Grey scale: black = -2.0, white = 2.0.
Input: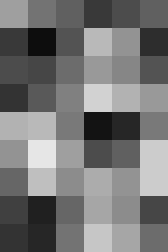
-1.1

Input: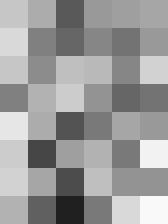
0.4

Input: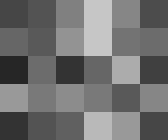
1.1

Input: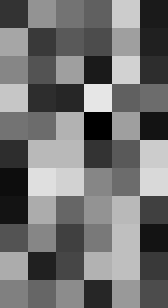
-0.5

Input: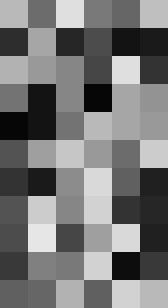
-0.1
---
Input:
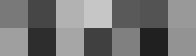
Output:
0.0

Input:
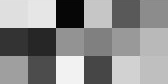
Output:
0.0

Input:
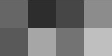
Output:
0.6

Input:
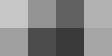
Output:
-0.8

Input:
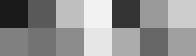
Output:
0.7

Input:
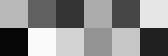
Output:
0.3

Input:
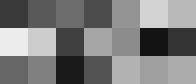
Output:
0.2

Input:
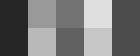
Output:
-0.5
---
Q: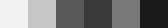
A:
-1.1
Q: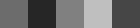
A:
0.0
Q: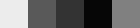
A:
-1.2
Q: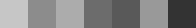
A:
-0.6
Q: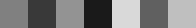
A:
1.4
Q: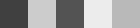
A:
-0.7
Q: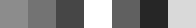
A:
-0.5
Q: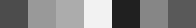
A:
-1.5
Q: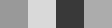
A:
1.4
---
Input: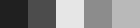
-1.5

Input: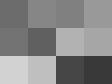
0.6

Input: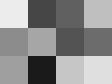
-0.3

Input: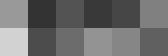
-0.8

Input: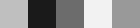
1.0

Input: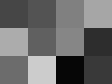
-1.3
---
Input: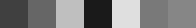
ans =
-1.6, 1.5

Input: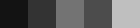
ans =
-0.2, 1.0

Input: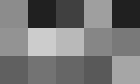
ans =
0.9, 1.2

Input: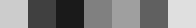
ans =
0.0, 1.5

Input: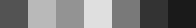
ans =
1.5, 1.5

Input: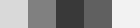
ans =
-1.1, 1.8
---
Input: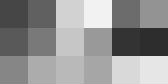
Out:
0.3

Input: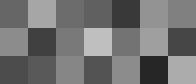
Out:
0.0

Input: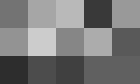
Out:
0.4

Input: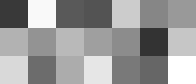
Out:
0.4

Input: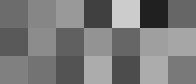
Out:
-0.4

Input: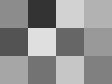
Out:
0.8

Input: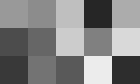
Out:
0.7

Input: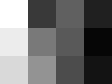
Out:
-1.5

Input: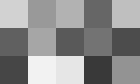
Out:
1.0
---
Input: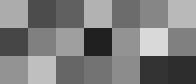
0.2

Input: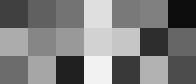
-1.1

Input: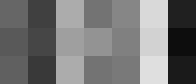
-0.1

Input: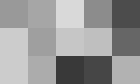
-1.1

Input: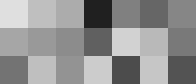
-0.8

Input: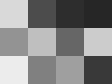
0.0

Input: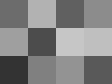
0.0

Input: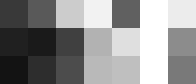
1.0

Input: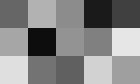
-0.5

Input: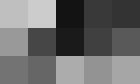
0.7
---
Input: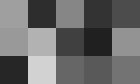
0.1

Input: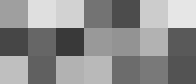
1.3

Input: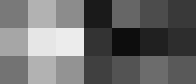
0.2

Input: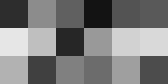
-0.5

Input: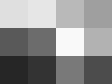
0.9

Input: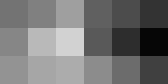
0.5

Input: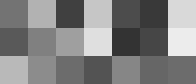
-1.0
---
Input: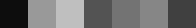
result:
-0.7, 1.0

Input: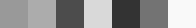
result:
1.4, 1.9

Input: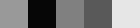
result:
0.0, 1.6

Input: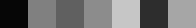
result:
0.2, 1.1

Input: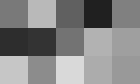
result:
-0.2, 1.4

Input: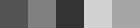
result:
-1.2, 1.3

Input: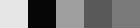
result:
0.5, 1.6
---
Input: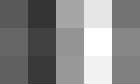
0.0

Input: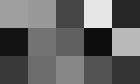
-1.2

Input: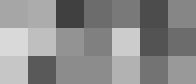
0.4

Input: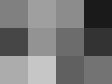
-0.2

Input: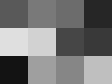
1.0

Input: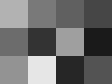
-0.7
